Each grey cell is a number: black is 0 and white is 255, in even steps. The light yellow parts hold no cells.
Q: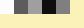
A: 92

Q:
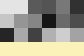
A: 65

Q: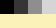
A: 2

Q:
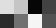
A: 43

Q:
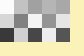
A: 208

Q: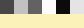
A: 98

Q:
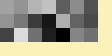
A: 30
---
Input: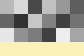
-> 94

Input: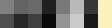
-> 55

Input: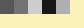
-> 175

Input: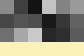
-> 153

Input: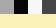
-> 70

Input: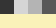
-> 88
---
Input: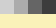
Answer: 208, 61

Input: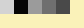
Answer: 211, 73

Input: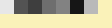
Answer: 231, 185

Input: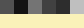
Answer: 81, 191

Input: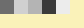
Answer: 109, 236

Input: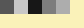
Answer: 86, 173

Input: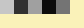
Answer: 198, 116

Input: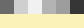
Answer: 106, 54

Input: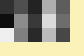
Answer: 49, 71
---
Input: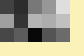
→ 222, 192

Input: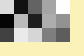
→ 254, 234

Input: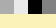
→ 233, 172

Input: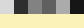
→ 217, 171

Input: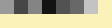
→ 195, 153

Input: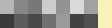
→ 217, 204

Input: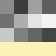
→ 243, 228

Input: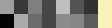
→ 191, 171

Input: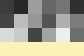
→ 238, 218
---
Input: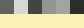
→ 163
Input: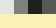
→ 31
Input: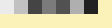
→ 175
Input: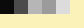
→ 155
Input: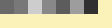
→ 157
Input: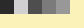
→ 123
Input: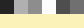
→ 78
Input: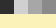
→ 167
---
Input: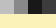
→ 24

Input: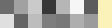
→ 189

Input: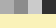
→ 203

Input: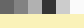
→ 177

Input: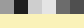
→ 206

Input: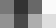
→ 173

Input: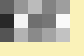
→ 138

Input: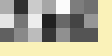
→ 188
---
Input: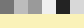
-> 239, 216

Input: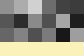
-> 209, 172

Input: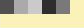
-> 202, 170

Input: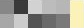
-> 210, 204

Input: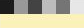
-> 231, 188

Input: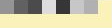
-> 221, 199

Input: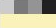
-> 204, 148

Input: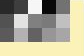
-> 246, 226
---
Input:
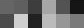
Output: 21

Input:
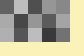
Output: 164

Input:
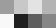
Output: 180

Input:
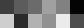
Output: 4

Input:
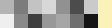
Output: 202

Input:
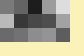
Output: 162

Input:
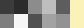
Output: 93

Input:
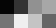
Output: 167

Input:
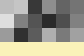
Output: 129

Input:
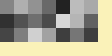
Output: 97
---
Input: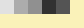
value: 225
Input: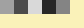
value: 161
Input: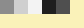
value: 140
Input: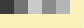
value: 58
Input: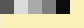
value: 86
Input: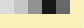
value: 219
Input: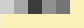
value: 207
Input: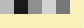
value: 186
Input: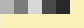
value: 180
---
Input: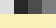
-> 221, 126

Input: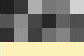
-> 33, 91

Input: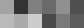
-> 163, 92

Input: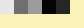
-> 231, 38

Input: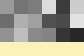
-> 154, 39

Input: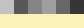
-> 194, 54

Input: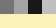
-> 116, 192

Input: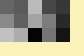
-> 102, 20
